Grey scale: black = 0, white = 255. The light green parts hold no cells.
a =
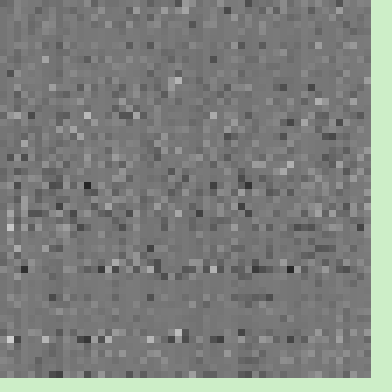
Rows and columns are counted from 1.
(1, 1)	103
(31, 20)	147
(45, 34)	122
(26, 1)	106
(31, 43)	131
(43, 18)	119
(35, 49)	126
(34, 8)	114
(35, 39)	111
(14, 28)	117
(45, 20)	122
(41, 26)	118
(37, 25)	126
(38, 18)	137
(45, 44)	123
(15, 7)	108
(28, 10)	125
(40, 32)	118
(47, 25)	122
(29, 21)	98
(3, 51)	121
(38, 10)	125
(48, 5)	141
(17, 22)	122
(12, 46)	119
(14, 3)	94
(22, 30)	121
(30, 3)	112
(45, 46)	119
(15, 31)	114
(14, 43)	117
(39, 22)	168
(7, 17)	125
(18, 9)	99
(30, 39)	126
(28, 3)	109
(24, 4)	124
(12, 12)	118
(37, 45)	93
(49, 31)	79

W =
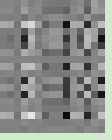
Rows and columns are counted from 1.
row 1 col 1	132
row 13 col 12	157
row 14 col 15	21
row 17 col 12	172
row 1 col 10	119
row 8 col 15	163
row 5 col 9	152
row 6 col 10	50
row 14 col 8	148
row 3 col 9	141
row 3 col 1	128
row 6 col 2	110
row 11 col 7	124
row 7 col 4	68
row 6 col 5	183
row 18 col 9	124
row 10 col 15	180
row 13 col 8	111
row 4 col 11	172
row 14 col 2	111
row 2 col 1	136
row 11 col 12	137
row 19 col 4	124
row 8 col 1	147
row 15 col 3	125
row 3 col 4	114
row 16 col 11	131
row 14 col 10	53
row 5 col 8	152
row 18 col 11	130
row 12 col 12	78
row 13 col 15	166
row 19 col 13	137
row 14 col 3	128
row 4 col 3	117
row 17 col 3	116
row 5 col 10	110
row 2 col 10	99
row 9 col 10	128

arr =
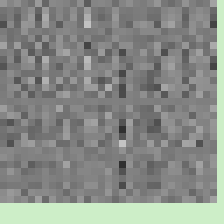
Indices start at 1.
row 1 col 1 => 150
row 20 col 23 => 116
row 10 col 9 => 98
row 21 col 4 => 149
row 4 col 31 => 68
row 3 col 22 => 110
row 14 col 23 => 139
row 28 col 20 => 139
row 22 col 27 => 124
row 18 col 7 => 137
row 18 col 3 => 114
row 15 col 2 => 123
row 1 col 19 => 142
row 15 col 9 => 125
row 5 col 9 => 133
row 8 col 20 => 124
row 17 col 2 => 152
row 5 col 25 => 124
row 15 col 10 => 128
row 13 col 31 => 142
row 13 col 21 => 101
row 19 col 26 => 138
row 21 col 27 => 164
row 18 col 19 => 159
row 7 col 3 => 156
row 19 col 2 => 127
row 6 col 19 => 125
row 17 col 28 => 101
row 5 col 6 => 126
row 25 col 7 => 132
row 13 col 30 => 143
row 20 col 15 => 132
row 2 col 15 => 113
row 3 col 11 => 145
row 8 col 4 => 147
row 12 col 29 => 146
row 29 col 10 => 133
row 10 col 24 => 144
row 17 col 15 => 119
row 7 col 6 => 153

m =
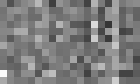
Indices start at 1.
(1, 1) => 133
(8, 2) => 135
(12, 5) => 109
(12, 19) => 104
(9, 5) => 156
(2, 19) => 114
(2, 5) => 110
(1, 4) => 135
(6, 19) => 139
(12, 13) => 103
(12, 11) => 112
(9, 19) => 129
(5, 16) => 154
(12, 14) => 110
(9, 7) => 117
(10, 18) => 157
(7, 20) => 105
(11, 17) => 135
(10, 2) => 103
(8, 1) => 120
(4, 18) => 101
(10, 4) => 122
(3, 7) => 156
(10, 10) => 138
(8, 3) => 109
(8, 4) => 127
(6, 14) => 203
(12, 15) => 141
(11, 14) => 124
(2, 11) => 148
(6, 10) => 138
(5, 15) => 71
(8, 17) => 149
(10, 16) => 133
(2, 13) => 106
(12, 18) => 112
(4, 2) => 107
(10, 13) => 88
